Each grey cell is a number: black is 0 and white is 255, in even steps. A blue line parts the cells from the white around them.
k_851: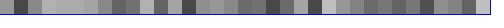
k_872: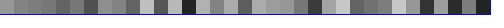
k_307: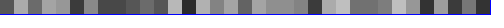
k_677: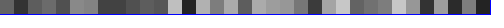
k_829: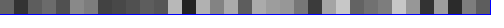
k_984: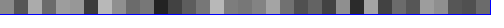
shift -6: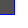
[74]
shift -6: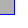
[171]
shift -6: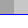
[158 193]
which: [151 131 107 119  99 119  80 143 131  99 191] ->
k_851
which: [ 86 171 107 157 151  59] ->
k_984

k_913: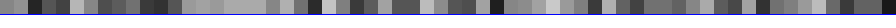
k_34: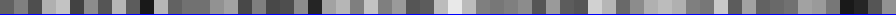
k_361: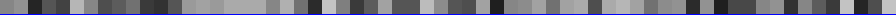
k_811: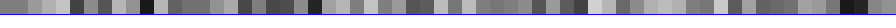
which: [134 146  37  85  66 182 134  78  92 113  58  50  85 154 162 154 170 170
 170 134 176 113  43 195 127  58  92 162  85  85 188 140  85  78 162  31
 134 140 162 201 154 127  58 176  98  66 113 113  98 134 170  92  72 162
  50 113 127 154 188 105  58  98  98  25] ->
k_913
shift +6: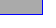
[176 176 176]
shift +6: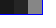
[ 31  43 140]
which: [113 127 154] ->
k_913
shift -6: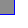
[134]
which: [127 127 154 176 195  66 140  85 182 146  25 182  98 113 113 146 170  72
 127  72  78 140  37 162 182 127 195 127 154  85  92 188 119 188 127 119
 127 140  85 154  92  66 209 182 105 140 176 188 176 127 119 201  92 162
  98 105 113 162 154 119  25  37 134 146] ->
k_811

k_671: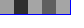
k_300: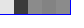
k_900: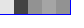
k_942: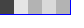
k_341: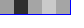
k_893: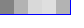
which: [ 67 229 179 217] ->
k_942
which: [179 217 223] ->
k_893
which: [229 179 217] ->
k_942
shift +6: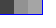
[ 73 152 171]
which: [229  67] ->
k_900

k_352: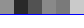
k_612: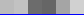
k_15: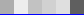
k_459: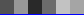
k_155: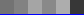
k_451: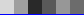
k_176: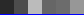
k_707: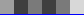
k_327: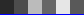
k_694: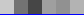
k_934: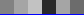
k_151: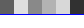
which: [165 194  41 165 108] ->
k_934
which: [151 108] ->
k_451
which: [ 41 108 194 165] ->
k_459
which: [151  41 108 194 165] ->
k_459
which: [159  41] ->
k_451
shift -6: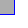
[167]
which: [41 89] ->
k_451

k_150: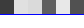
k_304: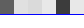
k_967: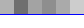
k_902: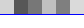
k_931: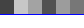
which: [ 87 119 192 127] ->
k_902
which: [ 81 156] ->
k_931
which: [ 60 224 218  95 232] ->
k_150
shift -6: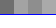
[105 157 136 164]

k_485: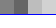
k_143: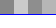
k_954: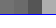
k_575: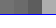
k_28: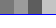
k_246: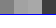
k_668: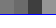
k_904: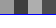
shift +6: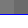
[127 113]
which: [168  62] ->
k_246
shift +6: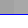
[168 174]
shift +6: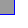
[161]
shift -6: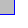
[183]

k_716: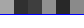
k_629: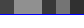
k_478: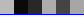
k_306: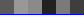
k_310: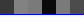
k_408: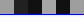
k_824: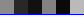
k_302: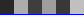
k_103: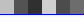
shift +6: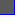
[95]
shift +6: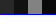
[ 46  23 136  16]
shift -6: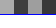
[166  56 152  50]
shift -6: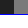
[ 27 116]
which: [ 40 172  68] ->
k_478

